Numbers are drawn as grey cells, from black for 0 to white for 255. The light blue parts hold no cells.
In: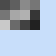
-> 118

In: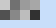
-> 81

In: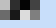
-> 107

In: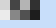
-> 235

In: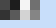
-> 51

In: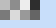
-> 122
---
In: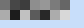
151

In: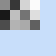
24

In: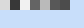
186

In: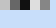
134

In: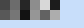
216

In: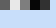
49

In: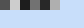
40

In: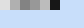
188
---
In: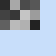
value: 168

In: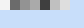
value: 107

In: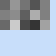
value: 150

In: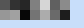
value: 50

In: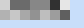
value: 107

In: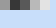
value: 55

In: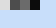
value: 77

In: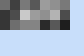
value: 64

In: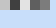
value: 64
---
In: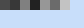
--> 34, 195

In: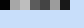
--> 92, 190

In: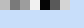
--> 241, 241

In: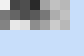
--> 90, 241

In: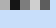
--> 125, 207

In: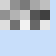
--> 202, 242
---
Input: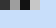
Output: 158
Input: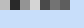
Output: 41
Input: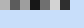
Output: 92
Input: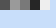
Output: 154
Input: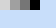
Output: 160
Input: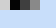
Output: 4
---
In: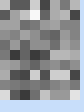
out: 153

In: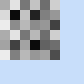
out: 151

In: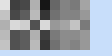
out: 140

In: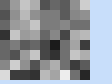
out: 237

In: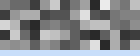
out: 173
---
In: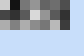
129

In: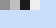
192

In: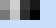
196

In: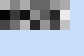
111

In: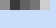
57

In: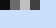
107

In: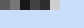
118

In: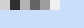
46

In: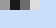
25

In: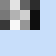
248
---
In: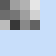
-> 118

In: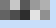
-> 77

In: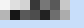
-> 22

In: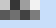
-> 112

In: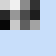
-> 151

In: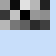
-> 195

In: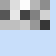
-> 231
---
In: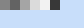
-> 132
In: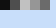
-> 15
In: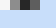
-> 246
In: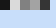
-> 22
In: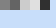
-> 129
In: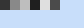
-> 52
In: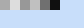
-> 171
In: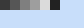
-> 57
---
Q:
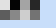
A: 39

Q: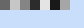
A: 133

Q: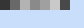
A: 179

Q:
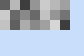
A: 172

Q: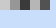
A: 202

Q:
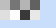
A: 97
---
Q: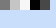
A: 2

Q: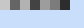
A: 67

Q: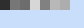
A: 215

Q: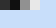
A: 232

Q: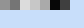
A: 199

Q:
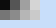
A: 213
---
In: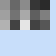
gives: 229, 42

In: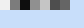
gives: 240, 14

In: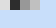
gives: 222, 45

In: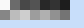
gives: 249, 29

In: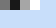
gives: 255, 24

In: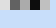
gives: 223, 13

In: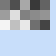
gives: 244, 57

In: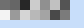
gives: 243, 39
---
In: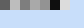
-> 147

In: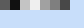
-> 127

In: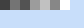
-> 135

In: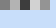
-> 148

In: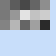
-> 131

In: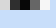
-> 102

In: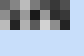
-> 100

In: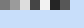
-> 121

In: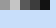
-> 89
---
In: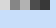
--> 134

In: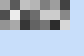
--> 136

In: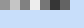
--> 129

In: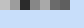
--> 135

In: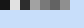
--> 121

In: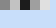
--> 159

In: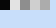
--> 172

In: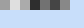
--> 136
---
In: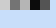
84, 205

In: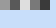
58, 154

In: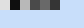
53, 224

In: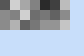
188, 139

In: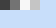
197, 63

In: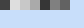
98, 65
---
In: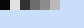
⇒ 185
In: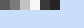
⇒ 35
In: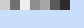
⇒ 44
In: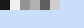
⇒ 206
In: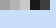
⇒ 62
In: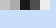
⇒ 237
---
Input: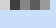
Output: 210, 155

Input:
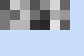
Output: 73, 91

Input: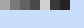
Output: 166, 35

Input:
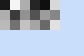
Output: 25, 225

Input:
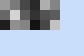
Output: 155, 194

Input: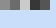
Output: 141, 85

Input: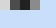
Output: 214, 139

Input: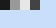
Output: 26, 67
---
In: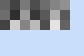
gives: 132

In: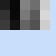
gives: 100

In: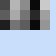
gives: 93

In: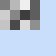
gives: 218

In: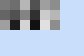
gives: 212

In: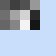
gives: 243

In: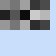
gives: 172

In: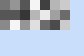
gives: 149
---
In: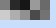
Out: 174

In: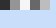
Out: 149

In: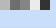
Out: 110

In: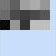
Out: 150

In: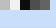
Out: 241

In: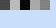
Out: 187
